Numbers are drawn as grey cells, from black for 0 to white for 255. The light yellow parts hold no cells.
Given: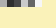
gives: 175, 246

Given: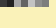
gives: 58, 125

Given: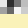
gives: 232, 204

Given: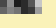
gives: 72, 156

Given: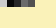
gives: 204, 81

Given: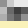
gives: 145, 145

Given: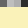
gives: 101, 44

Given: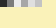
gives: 42, 195

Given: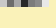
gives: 200, 232
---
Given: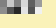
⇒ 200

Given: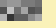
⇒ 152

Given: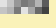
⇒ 196

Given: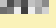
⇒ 78

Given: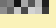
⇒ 127

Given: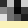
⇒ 193

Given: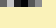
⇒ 198

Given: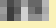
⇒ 75
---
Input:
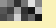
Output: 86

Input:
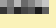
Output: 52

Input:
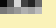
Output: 120

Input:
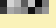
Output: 62

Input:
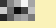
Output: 204

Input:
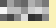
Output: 247

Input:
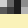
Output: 88

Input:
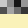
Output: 79

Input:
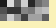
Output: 81

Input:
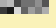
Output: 57
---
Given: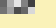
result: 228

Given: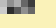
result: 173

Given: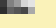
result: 155

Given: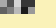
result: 212

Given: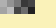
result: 120

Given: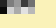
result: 154

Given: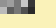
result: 119

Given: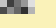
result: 114
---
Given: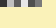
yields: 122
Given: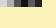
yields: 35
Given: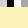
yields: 167
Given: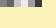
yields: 58
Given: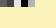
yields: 180
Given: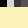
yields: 84
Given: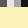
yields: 20
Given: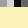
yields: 100
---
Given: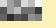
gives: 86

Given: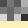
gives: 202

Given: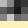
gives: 105

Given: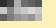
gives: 149

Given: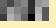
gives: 148

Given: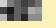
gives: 97

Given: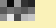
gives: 74
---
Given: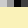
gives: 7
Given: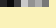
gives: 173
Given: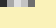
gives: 195
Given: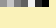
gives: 42
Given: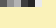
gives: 37
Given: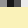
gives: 80
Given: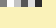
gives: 224
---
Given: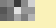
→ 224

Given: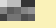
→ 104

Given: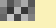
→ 182

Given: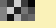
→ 33

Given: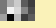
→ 215

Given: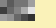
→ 131
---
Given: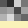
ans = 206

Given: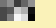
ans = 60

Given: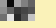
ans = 167

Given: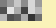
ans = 199

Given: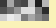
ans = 83

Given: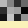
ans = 46

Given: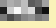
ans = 162

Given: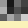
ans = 108

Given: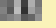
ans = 174

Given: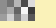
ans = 182
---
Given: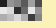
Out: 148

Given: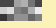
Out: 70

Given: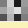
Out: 210

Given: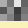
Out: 115

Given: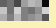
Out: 114

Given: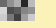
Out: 145

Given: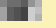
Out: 109
